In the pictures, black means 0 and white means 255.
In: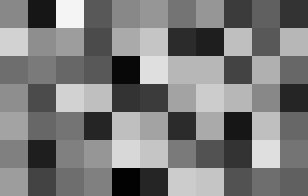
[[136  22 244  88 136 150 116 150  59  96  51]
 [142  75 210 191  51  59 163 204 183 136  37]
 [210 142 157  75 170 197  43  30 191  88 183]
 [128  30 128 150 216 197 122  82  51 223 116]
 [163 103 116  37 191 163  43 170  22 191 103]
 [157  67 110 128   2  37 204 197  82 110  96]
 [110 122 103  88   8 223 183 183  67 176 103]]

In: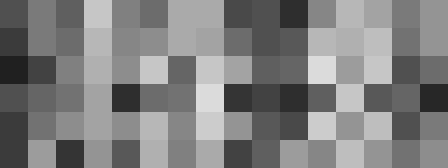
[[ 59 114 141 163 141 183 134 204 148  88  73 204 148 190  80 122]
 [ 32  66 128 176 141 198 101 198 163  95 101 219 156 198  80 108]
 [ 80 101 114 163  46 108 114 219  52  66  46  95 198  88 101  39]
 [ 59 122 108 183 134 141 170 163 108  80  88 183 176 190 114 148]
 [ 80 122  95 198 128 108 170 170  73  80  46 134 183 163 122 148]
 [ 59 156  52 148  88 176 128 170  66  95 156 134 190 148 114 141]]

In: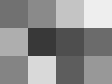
[[113 138 196 238]
 [132 217  93 152]
 [174  56  78 107]]

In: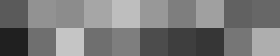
[[ 32 111 197 111 126  76  62  54 118 174]
 [ 90 146 140 166 190 152 126 160  97 103]]

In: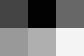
[[153 175 244]
 [ 68   2 103]]

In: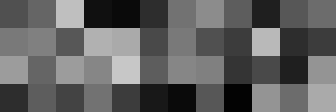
[[ 80 101 191  16  10  45 114 140  93  31  87 108]
 [156 101 156 134 199  93 134 128  52  73  31 148]
 [121 128  87 177 170  73 121  80  60 185  45  60]
 [ 45  93  67 114  60  24  10  87   3 148 108 170]]

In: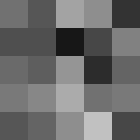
[[121 135 171 113 121]
 [113  86 163 142  51]
 [106  94 149  44 100]
 [ 86 100 142 193  71]
 [ 79  79  23  71 129]]
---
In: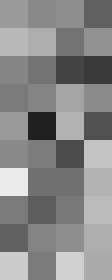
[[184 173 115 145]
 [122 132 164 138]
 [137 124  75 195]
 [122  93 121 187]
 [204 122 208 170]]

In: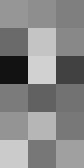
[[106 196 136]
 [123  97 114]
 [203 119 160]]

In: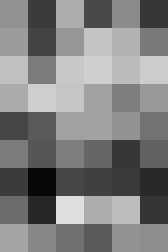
[[156  68 151 196 178 122]
 [171 206 197 162 126 153]
 [123  86 126 102  55  97]
 [107  39 222 172 189  52]]

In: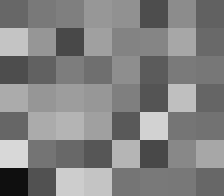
[[196 150  72 160 131 133 167 105]
 [171 150 157 151 127  84 191 101]
 [216 116 104  86 181  72 136 167]]

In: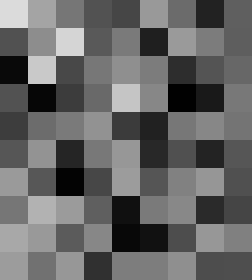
[[ 81 141 213  89 122  31 154 124  94]
 [ 82   6  60 105 197 135   1  25 120]
 [ 86 147  37 120 151  40  80  35  86]
 [118 178 155  95  16 122 136  42  69]
 [156 113 151  48 125 125 143  77  78]]

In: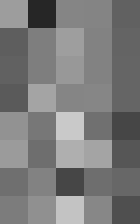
[[ 94 126 158 130 100]
 [ 90 164 133 134 101]
 [155 110 175 164  86]
 [124 144 195 135  79]]

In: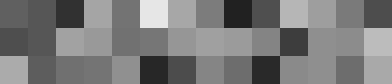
[[ 78  86 162 153 113 118 150 160 155 132  61 143 140 188]]

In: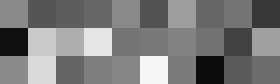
[[ 16 201 174 229 117 121 129 114  66 159]]

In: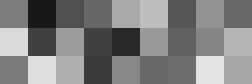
[[217  65 156  65  40 152  96 133 179]]
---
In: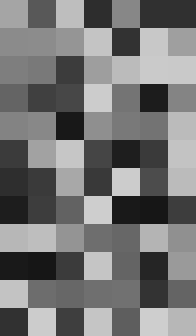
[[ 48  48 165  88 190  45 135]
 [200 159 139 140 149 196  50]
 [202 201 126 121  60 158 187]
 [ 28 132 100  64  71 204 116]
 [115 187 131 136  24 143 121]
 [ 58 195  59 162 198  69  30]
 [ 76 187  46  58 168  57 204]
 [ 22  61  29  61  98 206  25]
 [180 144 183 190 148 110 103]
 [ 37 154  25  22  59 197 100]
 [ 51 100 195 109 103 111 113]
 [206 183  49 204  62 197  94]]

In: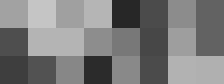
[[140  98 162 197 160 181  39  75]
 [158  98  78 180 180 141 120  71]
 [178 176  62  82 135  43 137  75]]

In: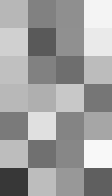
[[143 244 183 129]
 [144 234 208  89]
 [110 188 192 129]
 [200 118 184 175]
 [132 166 122 224]
 [135 248 189 112]
 [152  95  55 189]]

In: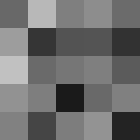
[[141 107 104 184 127]
 [ 84  50 157  53  83]
 [127  91 193 106 118]
 [105 128 146 126  26]
 [147  35 129  69 125]]

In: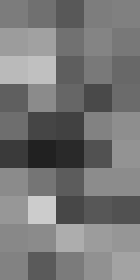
[[125 128 124 112  88]
 [132 120 156 161 113]
 [121 104 186 192  94]
 [ 73 107  95 139 102]
 [130 142 110  69  65]
 [ 81 147  58  33  41]
 [140 140 139 117  92]
 [ 87  81 151 204  71]
 [156 150 136 139 173]
 [145 163 130  90 123]]

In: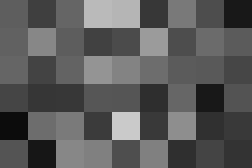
[[ 77  24  94  63 101 186 181  55 121]
 [107  91  97 135  93  65  75 155  77]
 [ 89  70 101  67  99 148 131 109  91]
 [ 24  83  69  54  55  86  85  46 102]
 [ 48  57  12 109 122  59 202  57 142]
 [ 68  51  84  22 135 128  78 128  47]]

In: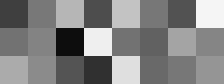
[[ 82 245  63 120 182  77 195 119]
 [164 133 114 131  13 239 114  97]
 [119 149 171 139  84  48 223 105]]
